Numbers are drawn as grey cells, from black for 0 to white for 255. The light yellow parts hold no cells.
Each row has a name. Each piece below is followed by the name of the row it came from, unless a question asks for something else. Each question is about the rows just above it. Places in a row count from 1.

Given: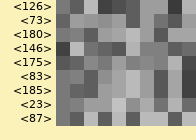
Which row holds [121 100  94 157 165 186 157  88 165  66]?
<185>
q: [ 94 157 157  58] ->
<126>
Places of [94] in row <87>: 2 4 6 9
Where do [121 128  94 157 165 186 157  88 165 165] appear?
<180>
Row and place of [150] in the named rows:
<73>, 3
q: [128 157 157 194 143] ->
<23>

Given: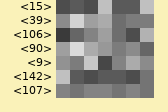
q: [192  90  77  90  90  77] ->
<142>
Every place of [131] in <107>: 1 3 4 6
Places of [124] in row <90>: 5

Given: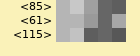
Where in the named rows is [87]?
<115>, 5
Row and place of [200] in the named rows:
<85>, 2
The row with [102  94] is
<85>
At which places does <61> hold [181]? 1 2
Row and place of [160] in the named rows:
<85>, 3
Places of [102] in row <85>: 4

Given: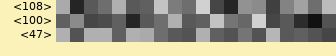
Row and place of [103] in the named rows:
<100>, 14
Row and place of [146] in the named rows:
<108>, 14
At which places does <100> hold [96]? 1 5 11
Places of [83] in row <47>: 2 10 13 15 19
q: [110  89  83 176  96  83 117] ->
<47>
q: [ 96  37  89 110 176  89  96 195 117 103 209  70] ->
<100>

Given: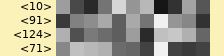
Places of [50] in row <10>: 9
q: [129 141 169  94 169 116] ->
<91>
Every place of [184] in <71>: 3
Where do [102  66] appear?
<71>
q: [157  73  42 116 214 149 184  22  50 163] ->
<10>

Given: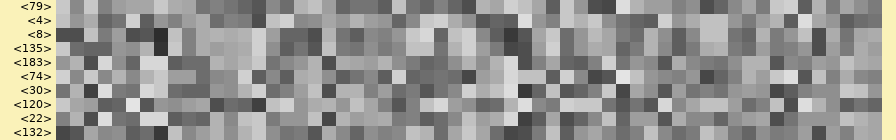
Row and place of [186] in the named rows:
<8>, 39
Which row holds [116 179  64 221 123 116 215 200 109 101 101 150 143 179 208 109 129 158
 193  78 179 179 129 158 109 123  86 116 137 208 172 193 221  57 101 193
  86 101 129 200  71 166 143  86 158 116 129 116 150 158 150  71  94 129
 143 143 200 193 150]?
<30>
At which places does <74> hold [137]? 2 4 6 12 16 23 38 44 58

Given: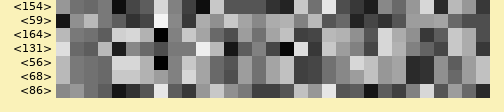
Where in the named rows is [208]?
<164>, 5
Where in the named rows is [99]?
<131>, 27
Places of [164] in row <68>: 11 16 25
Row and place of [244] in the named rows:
<59>, 8

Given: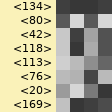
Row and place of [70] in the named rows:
<76>, 3
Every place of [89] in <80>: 1 3
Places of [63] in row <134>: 1 4
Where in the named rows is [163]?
<42>, 3
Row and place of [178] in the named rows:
<76>, 2

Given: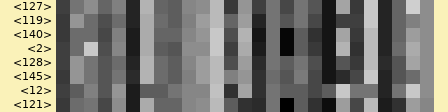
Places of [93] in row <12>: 2 7 8 17 18 20
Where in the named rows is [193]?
<12>, 12
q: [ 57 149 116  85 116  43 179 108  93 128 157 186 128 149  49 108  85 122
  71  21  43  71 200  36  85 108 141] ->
<145>
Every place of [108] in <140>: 2 3
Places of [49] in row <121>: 14 19 25
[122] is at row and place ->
<145>, 18

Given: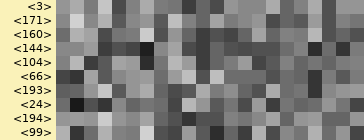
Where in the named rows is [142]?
<193>, 13
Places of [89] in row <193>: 5 10
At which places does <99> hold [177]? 1 4 15 19
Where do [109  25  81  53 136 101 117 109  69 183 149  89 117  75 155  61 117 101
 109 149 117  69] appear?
<24>
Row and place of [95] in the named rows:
<193>, 1

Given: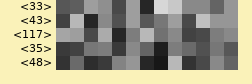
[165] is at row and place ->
<117>, 1
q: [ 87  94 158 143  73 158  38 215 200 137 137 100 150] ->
<33>
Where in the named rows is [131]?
<48>, 5
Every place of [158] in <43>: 6 9
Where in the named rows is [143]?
<33>, 4
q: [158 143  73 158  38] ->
<33>
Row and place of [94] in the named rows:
<33>, 2

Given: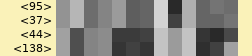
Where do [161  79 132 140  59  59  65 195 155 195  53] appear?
<44>
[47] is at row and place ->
<138>, 11
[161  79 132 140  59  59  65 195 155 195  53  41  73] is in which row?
<44>
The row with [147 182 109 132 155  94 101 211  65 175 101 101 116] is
<37>

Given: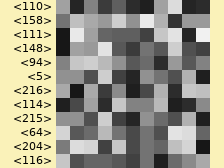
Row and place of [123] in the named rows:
<204>, 1
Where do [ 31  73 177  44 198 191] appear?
<216>

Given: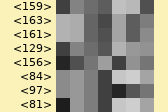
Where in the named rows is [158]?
<156>, 4
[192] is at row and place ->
<159>, 5
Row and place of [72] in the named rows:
<163>, 4

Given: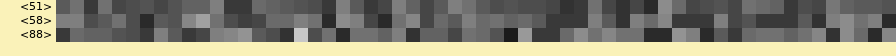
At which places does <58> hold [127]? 1 2 18 22 30 39 42 48 56 59
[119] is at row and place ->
<51>, 56
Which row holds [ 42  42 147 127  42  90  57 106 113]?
<88>
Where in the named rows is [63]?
<58>, 14
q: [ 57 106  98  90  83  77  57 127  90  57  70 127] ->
<51>
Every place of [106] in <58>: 16 17 28 31 34 43

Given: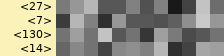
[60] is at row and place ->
<7>, 1
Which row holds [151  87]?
<7>
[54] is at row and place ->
<130>, 7
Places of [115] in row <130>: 1 3 6 12
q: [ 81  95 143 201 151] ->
<7>
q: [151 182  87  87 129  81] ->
<27>
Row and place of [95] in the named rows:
<7>, 9

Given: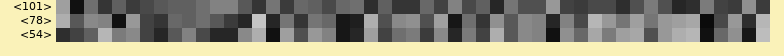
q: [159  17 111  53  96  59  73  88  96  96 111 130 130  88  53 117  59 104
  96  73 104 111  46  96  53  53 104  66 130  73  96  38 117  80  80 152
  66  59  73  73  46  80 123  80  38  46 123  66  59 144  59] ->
<101>
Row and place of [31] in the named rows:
<78>, 22
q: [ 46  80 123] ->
<101>
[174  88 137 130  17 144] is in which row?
<54>
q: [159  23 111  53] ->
<78>
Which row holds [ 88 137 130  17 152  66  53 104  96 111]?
<78>
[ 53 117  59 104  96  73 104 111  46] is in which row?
<101>

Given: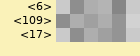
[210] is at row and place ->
<109>, 6
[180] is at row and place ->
<6>, 4
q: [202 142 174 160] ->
<17>
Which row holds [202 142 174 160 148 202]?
<17>
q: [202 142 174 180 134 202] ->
<6>
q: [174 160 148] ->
<17>

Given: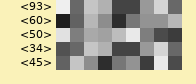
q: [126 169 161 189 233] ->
<50>
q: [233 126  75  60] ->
<50>
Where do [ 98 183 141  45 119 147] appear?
<60>
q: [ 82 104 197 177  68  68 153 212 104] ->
<34>

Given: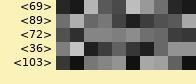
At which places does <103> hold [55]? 1
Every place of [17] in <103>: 2 6 10

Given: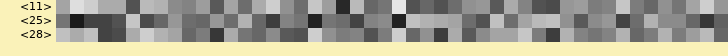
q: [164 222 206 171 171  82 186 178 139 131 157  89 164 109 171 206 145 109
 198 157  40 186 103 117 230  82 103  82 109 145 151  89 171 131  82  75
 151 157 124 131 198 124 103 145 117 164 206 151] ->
<11>
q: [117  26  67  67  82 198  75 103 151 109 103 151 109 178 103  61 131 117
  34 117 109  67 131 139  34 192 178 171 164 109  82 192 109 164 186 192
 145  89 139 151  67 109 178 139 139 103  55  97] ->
<25>
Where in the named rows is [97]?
<25>, 48
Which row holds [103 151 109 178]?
<25>
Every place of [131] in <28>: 22 38 40
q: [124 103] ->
<11>
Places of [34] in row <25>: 19 25

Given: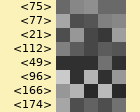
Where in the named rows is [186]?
<166>, 4
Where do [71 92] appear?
<112>
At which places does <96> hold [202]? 1
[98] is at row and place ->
<174>, 3
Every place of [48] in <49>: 1 2 3 5
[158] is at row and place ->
<21>, 5

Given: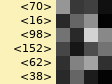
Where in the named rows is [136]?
<98>, 4
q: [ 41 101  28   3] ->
<38>

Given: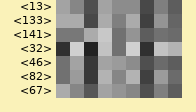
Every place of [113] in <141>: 5 8
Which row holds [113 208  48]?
<32>
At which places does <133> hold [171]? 1 2 4 6
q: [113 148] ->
<141>

